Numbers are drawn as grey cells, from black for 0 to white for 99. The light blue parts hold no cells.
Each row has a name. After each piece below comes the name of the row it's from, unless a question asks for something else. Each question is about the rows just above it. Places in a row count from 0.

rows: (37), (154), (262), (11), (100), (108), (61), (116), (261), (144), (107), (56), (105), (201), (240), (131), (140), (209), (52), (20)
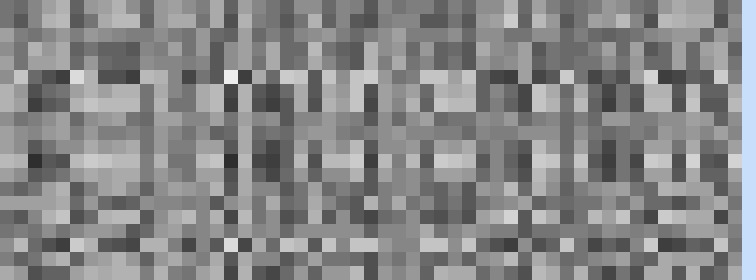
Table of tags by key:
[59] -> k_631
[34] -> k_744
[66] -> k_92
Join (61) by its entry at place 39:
k_92
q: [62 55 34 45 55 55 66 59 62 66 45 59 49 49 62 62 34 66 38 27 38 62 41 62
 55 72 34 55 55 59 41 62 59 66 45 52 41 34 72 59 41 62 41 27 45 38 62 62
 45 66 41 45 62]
(107)
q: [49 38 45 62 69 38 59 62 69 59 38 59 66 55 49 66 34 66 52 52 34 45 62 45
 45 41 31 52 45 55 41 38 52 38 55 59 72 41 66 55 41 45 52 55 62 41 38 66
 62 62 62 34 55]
(52)
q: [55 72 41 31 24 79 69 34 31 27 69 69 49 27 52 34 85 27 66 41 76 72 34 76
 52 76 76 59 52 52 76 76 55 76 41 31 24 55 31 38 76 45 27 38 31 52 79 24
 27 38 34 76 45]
(209)
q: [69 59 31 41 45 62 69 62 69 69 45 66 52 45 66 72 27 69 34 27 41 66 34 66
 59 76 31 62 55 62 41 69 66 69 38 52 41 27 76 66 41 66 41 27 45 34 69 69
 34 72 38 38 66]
(61)
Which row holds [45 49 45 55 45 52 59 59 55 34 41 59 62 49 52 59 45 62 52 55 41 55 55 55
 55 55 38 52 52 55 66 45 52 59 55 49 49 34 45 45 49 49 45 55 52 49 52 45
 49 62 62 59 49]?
(140)
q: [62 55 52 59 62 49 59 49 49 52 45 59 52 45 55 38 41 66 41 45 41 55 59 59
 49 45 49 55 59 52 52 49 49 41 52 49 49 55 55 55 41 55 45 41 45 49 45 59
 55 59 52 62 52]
(144)

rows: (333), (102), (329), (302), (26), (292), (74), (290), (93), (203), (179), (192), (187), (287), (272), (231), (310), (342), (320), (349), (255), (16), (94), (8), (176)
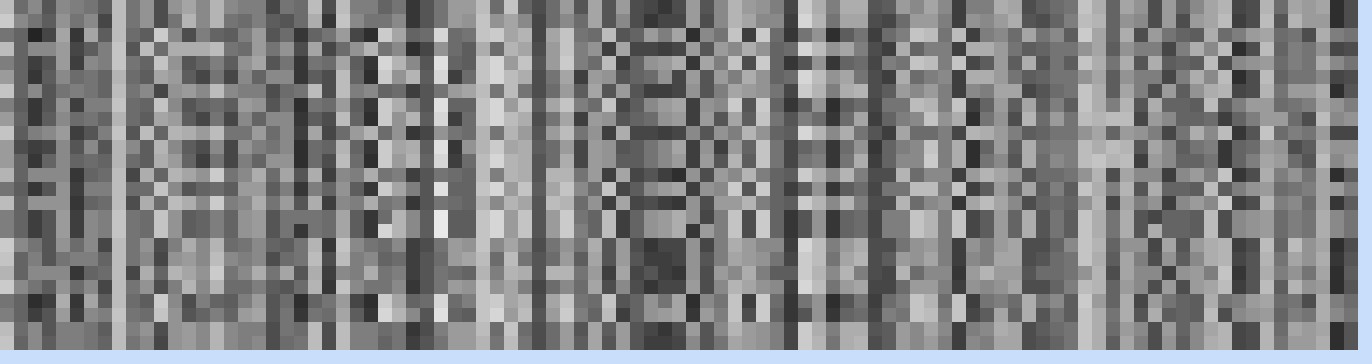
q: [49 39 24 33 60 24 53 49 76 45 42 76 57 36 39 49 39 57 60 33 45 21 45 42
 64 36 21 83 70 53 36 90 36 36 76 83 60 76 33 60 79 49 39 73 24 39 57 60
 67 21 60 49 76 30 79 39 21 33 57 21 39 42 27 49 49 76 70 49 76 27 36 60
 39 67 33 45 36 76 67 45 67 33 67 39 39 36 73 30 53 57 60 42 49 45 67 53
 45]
(310)
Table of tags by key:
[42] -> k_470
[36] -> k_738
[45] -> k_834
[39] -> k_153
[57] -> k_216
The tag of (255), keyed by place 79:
k_153
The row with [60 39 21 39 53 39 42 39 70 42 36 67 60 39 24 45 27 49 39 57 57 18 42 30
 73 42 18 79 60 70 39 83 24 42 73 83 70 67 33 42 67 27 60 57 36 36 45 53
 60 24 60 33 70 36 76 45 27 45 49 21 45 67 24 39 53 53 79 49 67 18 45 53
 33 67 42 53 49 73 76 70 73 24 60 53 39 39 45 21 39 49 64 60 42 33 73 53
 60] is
(192)

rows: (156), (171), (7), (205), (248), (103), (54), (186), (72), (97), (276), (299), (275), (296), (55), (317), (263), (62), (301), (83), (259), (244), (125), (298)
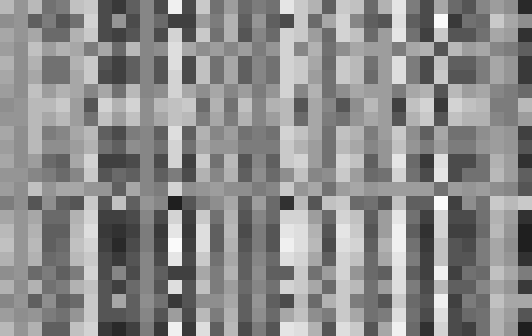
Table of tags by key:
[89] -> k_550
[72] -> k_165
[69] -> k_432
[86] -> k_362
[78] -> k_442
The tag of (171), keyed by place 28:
k_362
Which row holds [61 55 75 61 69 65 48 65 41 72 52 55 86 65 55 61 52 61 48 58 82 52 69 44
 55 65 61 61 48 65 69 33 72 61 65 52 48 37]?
(205)

